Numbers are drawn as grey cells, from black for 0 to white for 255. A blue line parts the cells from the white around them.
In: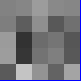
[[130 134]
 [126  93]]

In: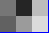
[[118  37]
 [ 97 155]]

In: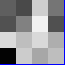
[[ 95  73]
 [ 81 129]]

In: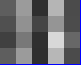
[[ 94 155]
 [ 80 145]]

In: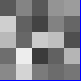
[[ 89 132]
 [207  97]]

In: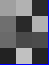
[[160 178]
 [111  41]]

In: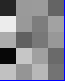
[[ 37 154]
 [236 153]]
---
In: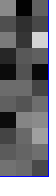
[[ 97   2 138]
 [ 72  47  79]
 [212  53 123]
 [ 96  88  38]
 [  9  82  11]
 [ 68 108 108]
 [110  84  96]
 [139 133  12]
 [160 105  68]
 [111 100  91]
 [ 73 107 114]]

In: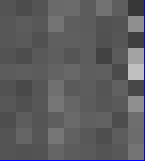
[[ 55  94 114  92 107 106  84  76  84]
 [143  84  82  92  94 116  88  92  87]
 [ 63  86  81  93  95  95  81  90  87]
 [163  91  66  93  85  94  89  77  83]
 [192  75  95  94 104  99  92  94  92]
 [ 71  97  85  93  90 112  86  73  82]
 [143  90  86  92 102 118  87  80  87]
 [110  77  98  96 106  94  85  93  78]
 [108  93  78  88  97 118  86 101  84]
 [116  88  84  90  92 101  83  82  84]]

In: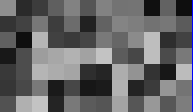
[[ 14  98  16 116 115 130  85 130  95  60  42 143]
 [ 91 119 114 126 132  98  33 108  61 120  66  52]
 [ 66  46 190 139 102 121  69  58  65 181  15  96]
 [121  75 190  71  92 195 162 178 167 157  77  24]
 [188  23  51 147 173  37  46 165 172 181  77  57]
 [116 150  59  35 178  27  23  71  26 121  72  54]
 [125  87 152  86 164  85  91 121  36 195 176  82]]

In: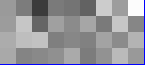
[[252 157 204  98 116 122  59 124 154]
 [134 198 122 166 139 160 101 198 156]
 [179 139 163 129 135 127 194 190 172]
 [153 186 146 124 170 144 137 132 169]]

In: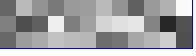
[[250 177 154  96 147 186 157 154 121 147 186 102]
 [ 82  39 132 230 224 212 161 126 239  96  78 128]
 [ 79 206 181 167 117 109 183 187 194 170 156 104]]

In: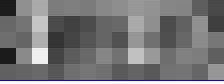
[[ 73  94 132 134 147 151 142 136 123 127 124 170 144  28]
 [ 63 144  97  76 143 170 105 101  76  65  75 197 116 103]
 [119 139 103  79 112 150  81 101  85  68  52 175 101 110]
 [ 95 126 129 110 153 193 114 134 105  92  68 239 138  27]
 [150 102 116 114  88 100  90 112 117 111  87 105 100  96]]
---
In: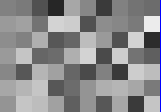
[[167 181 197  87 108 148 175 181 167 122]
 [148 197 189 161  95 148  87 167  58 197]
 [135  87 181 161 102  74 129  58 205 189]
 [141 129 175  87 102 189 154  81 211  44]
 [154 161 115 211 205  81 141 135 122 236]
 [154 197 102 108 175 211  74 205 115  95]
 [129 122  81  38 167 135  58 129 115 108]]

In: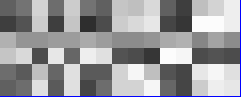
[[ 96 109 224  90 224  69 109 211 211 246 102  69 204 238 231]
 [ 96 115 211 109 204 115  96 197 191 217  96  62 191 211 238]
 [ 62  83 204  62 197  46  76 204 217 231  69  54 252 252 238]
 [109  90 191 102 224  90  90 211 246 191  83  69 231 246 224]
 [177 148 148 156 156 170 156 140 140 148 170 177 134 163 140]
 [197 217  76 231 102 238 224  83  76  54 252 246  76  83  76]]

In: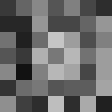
[[ 85  57 176 120 183 114 157]
 [ 39  39 150  70  70 101 150]
 [ 57 101 136  85 128  70  45]
 [136  18 128 183 164  70 157]
 [ 51 108 120  85  93  93 164]
 [114  32 108 197 157  78 128]
 [143  63  45 190  45 170  32]]

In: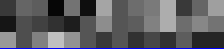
[[153  78 129 192 147  85  57  85  49  71  49  93  37  37]
 [ 57 101  93   6 115  14 165  85 109 122 173  57 101 159]
 [ 21  78  65  49  29  85 141  85  93 129 173 109 135 115]]

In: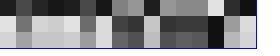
[[226 115 212 205 226 108 219  66  52 198  52  58  58  17 156 219]
 [212 163 198 198 205 156 219 101  81 190  81  95  88  17 184 212]
 [ 30  73  37  23  30  73  23 129 150  30 150 137 137 226  45  17]]

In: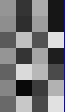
[[ 98 218 184  74]
 [149  52 171  22]
 [149  52 165  30]
 [142  46 157  22]
 [ 90 192  82 225]
 [105 200  74 225]
 [134   9  60 178]]
